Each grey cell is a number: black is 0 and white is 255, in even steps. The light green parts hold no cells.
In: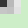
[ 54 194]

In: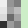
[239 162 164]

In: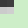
[ 58 207]

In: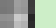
[121 122 202 177]

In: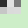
[ 45 218]

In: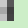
[201  63]

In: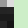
[153  37]

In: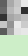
[ 96 183 178 203]
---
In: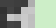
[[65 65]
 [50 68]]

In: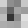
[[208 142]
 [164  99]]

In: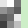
[[229 253]
 [146 122]]

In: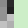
[[138  42]
 [147  33]]

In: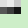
[[224 236]
 [ 86  61]]

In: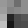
[[152 141]
 [157 131]]

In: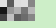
[[226  90]
 [ 23 151]]
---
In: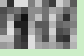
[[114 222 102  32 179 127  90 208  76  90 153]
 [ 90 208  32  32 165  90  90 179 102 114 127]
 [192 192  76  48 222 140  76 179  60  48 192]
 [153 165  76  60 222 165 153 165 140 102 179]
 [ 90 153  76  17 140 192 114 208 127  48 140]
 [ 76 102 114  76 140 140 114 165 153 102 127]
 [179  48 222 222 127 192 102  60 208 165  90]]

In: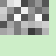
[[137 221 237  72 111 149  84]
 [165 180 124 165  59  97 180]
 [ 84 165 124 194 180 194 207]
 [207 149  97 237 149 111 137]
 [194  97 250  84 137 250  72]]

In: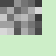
[[215 200  86 172 132  72]
 [132 172 101 132 172 215]
 [160 160 101 147 116  86]
 [200 116 172 186 147  57]
 [ 72  72 147 116 101  57]]

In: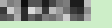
[[ 57 203 156  44 218 171  57 187 156 113  57  44 140]
 [171 125 140  14  84  84  28  71 113 125  28  28 187]
 [ 84  98 171  44  98  71 125 113 140 203  98  84 171]]

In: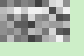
[[187 201 241 201 241 241 227  77 187 241]
 [119 187 119 131  64  92 171 187 241 156]
 [143 171  92  92  64 156 171 156 156 187]
 [105 143 105 131 119  64 119 214 227 143]
 [143 131 156 105 187 171 119 214  92  77]
 [171 105 171 105 214 143 131 201  77  92]]

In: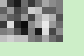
[[ 57 221  42  11 139 178 233 153 109]
 [192 207 192 192 125 109 166 109  82]
 [ 96 153  70  96 207 192  96  96 125]
 [125 139  82  26 125  26 221  70 139]
 [139  96  82 153  70 166 207 178  82]
 [178  57  26 109  57 109 166 139 125]]

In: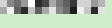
[[167 241  96  43 196  96 167 227 136 109  29 241 196  43 227]
 [211 136 109 152 254  43  69 167 121  96  56 211 211 152 181]]
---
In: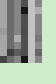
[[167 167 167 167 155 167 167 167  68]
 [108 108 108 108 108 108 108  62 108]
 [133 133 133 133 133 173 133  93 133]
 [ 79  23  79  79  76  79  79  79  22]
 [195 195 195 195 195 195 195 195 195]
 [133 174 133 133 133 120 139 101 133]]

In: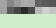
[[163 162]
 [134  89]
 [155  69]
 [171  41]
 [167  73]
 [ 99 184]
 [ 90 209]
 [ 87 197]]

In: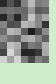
[[ 41 108  38 132 110 142 100  70 210]
 [ 83 115  97  77 183 115 193 214 163]
 [ 51 106  38  83 170 100 176 160 210]
 [129 102 109 183  92 165  76  37 123]
 [186 152 197 170  29 178 122  39  71]
 [123  90 134 135  76 135 112  57 128]
 [134 101 167  53 139  96 174 168 107]]

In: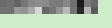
[[106 114]
 [111 113]
 [100 153]
 [119 147]
 [135 169]
 [142 214]
 [139 102]
 [124 117]
 [122 148]
 [135 184]
 [111 115]
 [ 27  39]
 [122 183]
 [105  91]]

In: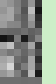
[[158 149 161 155 107  20 168 137 164 174 151 110]
 [147 166 166 135 103  38 192 119 179 213 168 110]
 [126 130 115 133 102 123 101 128 109  94 126 110]
 [ 97  84  95  98 112  27 109 102  96 125  86 108]
 [149 188 159 143  97  91 165 126 165 166 183 110]
 [ 53  21  45  57 105 132  54  79  44  68  26 109]]

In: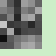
[[150 126  79 197  72  15  82]
 [ 86 110 128  56 168  91  85]
 [ 47  57  37  64  38 114 125]
 [158 126 154  74  70 129 161]
 [143 108 167  40  76 145 168]
 [ 99 167  81  76  73 122 136]]

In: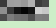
[[ 57 143  76]
 [158  59 124]
 [160  20 110]
 [152   4 108]
 [177  21  81]
 [ 60 209 125]
 [ 73 199 123]]
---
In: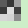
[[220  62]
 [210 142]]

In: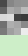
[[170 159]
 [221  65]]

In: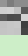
[[210 192]
 [ 75  77]]

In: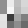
[[246 184]
 [ 60 165]]

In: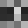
[[ 35 213]
 [ 47 185]]

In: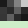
[[42 95]
 [96 41]]
